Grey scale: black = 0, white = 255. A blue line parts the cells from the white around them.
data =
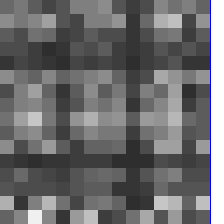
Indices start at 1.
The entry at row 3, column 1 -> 92
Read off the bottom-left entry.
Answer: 99
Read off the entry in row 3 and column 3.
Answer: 113
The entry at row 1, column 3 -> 92
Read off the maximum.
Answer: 240
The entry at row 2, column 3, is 134
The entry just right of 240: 134
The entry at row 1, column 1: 105
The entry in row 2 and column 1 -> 140
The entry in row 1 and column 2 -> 120
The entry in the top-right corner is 99
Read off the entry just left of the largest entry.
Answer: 134
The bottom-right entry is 92
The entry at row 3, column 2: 76

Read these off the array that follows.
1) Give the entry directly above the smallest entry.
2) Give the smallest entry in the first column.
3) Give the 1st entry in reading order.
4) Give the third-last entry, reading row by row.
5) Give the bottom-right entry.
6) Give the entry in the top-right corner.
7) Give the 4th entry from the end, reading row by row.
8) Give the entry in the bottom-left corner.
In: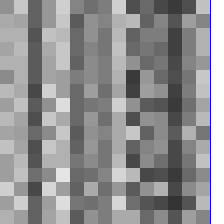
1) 72
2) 139
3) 145
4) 84
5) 132
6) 193
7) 139
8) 177

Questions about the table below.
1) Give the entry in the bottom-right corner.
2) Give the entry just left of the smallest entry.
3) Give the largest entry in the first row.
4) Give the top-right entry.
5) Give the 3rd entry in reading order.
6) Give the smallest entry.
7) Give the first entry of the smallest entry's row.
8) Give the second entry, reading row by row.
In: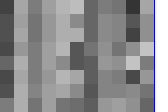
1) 102
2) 116
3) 189
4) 166
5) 124
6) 52
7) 66
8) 166

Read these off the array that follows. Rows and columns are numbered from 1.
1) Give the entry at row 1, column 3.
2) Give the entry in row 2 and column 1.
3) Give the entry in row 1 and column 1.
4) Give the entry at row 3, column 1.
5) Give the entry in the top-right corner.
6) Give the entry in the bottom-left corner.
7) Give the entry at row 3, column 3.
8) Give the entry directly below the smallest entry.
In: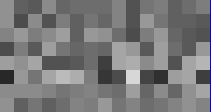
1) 89
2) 145
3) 145
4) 131
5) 125
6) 145
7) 125
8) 139

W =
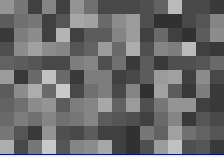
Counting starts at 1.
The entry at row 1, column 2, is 119
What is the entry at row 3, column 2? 125
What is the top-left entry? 148
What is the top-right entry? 57
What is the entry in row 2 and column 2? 112
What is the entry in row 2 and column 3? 119
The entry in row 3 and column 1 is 57
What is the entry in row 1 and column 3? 64
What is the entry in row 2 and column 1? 92
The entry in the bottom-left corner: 173
